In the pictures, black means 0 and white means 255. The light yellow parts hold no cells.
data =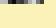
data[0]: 190
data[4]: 72
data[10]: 65
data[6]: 106

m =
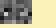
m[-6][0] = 123
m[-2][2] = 78
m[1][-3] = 121
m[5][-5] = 159
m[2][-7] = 17
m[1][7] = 105
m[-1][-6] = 127
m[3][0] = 69
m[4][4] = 57
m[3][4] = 79
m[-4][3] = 111
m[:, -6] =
[91, 81, 40, 83, 78, 127]
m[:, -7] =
[109, 93, 17, 205, 84, 124]
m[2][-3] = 62
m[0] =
[123, 109, 91, 128, 75, 79, 95, 108]
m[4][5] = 89

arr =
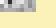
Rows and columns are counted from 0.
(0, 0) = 244
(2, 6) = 182
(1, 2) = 157
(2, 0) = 165
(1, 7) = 142
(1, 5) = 170
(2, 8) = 168
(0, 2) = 47

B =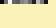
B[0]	11
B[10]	119
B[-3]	187

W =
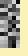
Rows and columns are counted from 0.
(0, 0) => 125
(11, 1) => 159
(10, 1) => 173
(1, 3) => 69
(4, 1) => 115
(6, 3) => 9
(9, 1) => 188
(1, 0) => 45
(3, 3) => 149
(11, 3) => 9
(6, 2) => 105
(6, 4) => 219
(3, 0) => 45
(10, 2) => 67
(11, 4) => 198
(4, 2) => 142
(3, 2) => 199
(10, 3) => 29
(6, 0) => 145
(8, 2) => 199

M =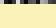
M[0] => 198
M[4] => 222
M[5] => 73
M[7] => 85
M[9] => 24

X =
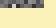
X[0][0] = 102
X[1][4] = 48
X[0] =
[102, 126, 104, 92, 115, 122, 61, 144, 133, 80, 124]
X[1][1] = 107
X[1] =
[127, 107, 58, 208, 48, 97, 118, 109, 50, 92, 84]

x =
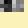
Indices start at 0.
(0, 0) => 145
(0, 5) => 129
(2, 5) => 108
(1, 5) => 154
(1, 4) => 131
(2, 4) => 126

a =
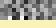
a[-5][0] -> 153
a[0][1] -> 185
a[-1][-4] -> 93
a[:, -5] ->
[71, 113, 100, 160, 64]
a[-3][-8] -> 63
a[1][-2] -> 99
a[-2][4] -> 63
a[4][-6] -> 196
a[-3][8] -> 208
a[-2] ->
[138, 111, 140, 99, 63, 207, 130, 98, 181, 160, 92, 182, 145, 107]
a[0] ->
[153, 185, 172, 62, 177, 129, 41, 126, 148, 71, 116, 152, 91, 130]
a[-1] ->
[148, 142, 246, 41, 67, 246, 7, 132, 196, 64, 93, 153, 74, 149]
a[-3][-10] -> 151
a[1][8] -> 105
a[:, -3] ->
[152, 127, 187, 182, 153]

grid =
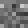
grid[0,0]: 126
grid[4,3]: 98
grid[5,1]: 109
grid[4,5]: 111
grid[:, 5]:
[114, 203, 126, 64, 111, 81, 149]
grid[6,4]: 75
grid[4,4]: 133
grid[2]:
[115, 105, 119, 89, 115, 126, 140]
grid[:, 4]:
[106, 98, 115, 71, 133, 112, 75]
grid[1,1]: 120
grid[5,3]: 135
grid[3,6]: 57

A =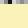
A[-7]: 196
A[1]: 136
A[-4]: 213
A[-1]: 174
